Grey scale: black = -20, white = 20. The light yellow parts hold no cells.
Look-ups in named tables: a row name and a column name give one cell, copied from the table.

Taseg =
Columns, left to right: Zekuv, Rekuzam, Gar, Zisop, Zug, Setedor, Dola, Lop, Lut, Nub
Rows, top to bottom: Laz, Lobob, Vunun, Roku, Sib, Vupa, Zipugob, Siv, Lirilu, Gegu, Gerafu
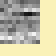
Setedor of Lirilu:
9
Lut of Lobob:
3
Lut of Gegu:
6
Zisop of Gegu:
11
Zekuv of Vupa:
-4
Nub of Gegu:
12
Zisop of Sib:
5
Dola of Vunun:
14
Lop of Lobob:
6
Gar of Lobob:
-1
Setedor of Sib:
6
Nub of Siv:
6
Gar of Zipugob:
6
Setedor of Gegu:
15

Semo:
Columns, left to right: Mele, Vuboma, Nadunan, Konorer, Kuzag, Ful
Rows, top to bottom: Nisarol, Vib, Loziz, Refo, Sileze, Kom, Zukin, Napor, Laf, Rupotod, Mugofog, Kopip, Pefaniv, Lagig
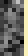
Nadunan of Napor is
-1
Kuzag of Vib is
-3
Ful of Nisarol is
-4
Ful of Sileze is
-8
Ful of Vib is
2
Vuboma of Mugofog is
3

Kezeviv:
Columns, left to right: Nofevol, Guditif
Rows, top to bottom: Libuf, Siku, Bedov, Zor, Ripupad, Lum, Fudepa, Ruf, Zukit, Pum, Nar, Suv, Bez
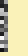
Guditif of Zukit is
7
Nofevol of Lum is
15
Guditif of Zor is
9
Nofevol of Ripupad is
-14
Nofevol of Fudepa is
-10
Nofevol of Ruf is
-2
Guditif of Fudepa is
2
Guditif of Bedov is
-11
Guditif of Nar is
-3
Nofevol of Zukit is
-15
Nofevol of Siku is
-15
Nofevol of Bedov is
11
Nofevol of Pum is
19
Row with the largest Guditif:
Zor

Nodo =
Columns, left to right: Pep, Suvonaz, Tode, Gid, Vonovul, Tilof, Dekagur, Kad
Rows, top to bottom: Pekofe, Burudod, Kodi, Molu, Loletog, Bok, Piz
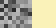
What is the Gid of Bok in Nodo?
0
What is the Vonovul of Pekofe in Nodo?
4
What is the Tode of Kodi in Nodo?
-4
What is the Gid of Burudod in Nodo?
-1
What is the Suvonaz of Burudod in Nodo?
-13
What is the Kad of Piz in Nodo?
0
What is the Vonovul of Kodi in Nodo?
9
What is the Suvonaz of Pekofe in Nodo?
9
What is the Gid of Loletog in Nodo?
8
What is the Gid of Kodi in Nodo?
-14
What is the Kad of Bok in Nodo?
10
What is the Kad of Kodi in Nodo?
0
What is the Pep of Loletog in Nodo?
-10
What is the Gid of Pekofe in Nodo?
-9
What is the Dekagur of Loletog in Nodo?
2
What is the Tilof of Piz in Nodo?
4
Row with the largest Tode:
Bok

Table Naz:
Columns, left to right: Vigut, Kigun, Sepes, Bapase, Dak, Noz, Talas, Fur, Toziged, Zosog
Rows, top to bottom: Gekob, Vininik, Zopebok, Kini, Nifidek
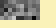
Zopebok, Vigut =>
-7
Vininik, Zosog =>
-3
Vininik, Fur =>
-1
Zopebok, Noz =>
3
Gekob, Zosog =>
1
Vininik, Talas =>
-6
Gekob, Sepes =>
-1
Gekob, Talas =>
-5
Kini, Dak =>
5
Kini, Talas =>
0
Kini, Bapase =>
2
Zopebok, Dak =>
-3
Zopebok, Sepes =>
3
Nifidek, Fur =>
-5
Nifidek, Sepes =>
4
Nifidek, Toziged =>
-19
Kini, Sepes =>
-4
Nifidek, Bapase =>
11
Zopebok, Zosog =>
-4
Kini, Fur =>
5

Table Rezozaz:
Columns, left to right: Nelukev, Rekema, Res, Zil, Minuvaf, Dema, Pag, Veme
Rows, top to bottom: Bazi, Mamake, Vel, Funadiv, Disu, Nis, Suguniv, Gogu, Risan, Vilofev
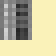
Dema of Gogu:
-10
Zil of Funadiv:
6
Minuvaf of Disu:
-5
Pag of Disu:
-4
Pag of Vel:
-5
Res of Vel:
0
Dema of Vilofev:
-9
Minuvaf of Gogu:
-14
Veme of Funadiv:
1
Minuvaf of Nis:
-9
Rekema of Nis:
8
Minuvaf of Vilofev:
-12
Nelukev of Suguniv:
-1

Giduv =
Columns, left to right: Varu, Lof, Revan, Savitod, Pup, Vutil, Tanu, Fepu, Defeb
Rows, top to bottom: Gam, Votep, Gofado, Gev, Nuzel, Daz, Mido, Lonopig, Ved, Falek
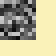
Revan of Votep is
-14
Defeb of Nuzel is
11
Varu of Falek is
-7
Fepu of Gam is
9
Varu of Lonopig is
-18
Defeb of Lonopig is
8
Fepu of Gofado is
5
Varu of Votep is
-1
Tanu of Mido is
-9
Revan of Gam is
3
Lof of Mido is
-7
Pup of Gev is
-13
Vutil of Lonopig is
11

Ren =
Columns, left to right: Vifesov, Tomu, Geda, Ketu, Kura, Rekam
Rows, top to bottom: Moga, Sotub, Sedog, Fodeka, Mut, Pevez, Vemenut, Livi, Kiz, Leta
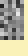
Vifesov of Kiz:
12
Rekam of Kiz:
5
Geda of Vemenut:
3
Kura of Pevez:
2
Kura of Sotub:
-10
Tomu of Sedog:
2
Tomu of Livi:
-3
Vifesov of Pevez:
-3
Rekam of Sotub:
-5
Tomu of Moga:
6
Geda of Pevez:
-2
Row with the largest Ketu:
Sotub

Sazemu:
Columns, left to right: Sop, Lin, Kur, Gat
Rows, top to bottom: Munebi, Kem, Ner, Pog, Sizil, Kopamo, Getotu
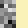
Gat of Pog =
-2
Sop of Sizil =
-2
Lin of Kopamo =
7
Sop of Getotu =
11
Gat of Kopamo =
-5
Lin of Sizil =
5
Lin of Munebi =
5
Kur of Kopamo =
-18
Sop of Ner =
3
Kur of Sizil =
-1
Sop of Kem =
-13
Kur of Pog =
0
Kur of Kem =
-4
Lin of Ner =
3
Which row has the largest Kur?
Ner

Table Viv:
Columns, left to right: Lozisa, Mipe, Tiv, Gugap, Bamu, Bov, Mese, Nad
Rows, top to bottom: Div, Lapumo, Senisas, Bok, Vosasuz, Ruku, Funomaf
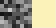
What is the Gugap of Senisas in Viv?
-1
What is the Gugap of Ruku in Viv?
-12
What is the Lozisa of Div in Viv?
-15
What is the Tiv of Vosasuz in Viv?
-7
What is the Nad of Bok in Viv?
-3
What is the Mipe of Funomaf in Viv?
3
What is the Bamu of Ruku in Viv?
2
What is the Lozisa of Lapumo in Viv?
3
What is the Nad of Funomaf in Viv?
-10
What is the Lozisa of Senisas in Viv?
0
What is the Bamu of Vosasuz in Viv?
-14
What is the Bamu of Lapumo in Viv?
-15
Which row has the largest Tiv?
Senisas

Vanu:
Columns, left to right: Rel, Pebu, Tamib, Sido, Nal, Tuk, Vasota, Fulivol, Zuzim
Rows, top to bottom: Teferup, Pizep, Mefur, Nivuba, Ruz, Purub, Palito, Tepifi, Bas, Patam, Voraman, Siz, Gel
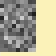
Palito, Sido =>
-13
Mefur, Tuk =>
3
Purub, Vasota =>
-4
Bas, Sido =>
-5
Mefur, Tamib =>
4
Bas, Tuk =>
-9
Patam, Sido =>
6
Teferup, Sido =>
-4
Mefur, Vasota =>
-2

